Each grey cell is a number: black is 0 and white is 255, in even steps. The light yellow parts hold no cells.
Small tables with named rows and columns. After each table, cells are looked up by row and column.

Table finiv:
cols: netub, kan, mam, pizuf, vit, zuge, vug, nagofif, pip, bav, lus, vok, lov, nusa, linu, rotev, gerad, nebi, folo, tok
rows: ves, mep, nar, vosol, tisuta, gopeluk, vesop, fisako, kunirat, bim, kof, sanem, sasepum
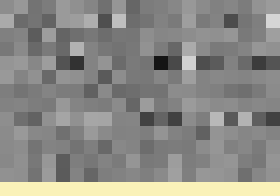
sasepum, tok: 146
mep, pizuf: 99
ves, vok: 127
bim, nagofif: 138
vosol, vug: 131
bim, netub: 139
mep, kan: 107
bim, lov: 130
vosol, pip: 115
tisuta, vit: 83
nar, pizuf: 157
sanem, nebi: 126
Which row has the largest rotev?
kunirat

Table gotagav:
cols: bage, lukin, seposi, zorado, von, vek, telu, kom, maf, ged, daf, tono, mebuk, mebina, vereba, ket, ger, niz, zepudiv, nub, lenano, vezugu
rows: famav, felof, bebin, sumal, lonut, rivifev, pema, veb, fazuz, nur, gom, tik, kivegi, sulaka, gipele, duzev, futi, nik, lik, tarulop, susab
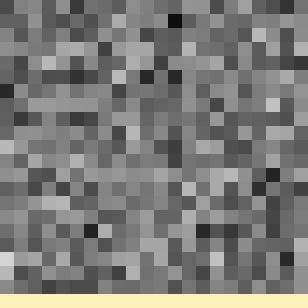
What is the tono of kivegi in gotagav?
164
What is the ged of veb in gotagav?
137
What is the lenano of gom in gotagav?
103
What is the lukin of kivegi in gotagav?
151
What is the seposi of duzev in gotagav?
106
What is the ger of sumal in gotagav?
98
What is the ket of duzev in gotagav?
157
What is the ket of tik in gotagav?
116
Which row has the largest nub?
veb

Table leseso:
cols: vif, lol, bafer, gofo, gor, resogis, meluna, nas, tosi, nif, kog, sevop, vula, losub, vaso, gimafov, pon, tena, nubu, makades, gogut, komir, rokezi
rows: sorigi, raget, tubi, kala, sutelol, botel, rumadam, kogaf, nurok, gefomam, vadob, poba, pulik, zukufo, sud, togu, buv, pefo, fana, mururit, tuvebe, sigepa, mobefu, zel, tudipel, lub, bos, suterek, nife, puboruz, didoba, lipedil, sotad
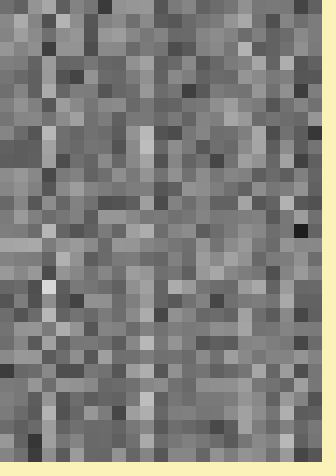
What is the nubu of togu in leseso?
129
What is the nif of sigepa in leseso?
127
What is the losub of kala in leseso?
89
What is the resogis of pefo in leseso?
154
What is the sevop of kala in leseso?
116
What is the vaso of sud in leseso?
129
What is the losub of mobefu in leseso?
132
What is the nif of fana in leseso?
124
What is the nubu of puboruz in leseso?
141
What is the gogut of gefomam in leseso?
113
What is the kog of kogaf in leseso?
119
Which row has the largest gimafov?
mururit

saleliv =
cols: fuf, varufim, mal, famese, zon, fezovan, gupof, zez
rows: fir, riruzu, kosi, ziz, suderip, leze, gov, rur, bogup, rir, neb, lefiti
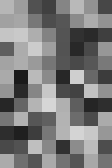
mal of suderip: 154
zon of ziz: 83
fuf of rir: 45
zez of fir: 71
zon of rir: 180
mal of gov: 134
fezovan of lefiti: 84
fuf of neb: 73
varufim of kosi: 201
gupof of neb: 188
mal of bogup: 86
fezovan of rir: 212
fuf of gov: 148
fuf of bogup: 118
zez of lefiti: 115
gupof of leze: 104
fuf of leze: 170
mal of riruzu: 120

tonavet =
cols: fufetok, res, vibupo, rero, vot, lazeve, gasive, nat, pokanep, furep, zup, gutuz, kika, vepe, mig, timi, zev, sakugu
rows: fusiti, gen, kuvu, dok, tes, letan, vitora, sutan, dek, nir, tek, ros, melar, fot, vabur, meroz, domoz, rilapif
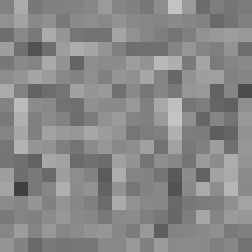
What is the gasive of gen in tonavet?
142
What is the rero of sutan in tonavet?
136
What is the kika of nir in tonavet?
175
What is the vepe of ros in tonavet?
116
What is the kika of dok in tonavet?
132
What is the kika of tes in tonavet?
174
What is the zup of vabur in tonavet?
136
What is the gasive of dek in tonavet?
124
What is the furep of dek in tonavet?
132
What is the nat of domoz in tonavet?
150
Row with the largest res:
sutan

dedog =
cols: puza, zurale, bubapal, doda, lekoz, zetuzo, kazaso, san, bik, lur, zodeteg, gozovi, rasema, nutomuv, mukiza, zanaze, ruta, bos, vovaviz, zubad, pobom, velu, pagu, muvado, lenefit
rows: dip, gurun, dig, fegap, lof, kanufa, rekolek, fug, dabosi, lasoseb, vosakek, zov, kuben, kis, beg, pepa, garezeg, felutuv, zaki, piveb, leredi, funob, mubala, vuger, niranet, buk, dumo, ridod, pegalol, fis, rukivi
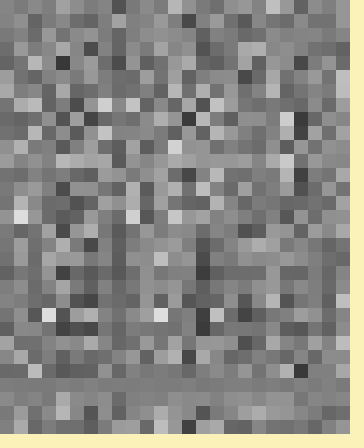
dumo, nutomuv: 104
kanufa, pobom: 113
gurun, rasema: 126
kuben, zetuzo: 104
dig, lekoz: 115
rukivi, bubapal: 104
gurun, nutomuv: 73
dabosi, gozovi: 174
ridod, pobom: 121
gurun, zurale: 143
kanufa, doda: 130
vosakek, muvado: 145
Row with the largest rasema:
vosakek

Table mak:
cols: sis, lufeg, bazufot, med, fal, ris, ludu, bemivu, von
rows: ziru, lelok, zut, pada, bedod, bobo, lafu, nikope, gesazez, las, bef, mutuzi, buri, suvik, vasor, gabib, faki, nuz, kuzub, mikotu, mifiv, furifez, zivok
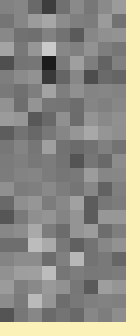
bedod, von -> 128
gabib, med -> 148
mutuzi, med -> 124
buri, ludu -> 156
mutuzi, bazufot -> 120
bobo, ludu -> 77
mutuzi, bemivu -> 105
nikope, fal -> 117
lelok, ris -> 127
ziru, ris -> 138
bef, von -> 115
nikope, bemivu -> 128
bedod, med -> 27
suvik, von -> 127
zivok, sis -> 84
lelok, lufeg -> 134
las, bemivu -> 149
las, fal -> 134
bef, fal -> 114
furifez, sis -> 140
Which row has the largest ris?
kuzub

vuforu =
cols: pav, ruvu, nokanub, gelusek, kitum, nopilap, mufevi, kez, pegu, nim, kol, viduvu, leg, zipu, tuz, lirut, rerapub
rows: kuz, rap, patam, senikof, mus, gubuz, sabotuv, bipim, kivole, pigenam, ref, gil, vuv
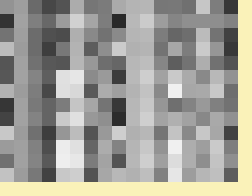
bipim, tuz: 153
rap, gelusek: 104
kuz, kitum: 83
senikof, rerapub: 56
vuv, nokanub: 120
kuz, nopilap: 172
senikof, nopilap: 179
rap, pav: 51
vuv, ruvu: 156
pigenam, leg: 195
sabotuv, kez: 172
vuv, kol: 190
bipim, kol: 199
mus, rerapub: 83
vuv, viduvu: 129
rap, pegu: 41
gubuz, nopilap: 230

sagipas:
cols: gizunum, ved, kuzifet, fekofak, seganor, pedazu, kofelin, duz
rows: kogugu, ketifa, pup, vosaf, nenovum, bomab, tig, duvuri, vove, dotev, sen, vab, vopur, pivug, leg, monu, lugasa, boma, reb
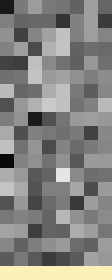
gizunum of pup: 145
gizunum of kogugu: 25
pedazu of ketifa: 129
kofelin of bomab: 126
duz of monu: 139
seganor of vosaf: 195
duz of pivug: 155
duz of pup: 132
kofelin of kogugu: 158
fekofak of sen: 75
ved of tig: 103
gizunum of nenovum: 66
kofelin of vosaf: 110
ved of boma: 98

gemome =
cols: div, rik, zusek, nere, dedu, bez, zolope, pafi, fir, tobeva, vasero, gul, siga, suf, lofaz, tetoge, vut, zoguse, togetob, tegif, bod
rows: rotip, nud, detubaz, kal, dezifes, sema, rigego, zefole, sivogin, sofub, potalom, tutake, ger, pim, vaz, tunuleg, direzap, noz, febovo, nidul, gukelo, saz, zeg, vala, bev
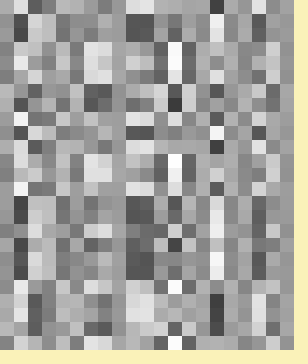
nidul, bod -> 153
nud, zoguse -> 167
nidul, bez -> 146
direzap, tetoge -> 238
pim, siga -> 221
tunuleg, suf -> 168
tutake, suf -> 102
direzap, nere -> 168

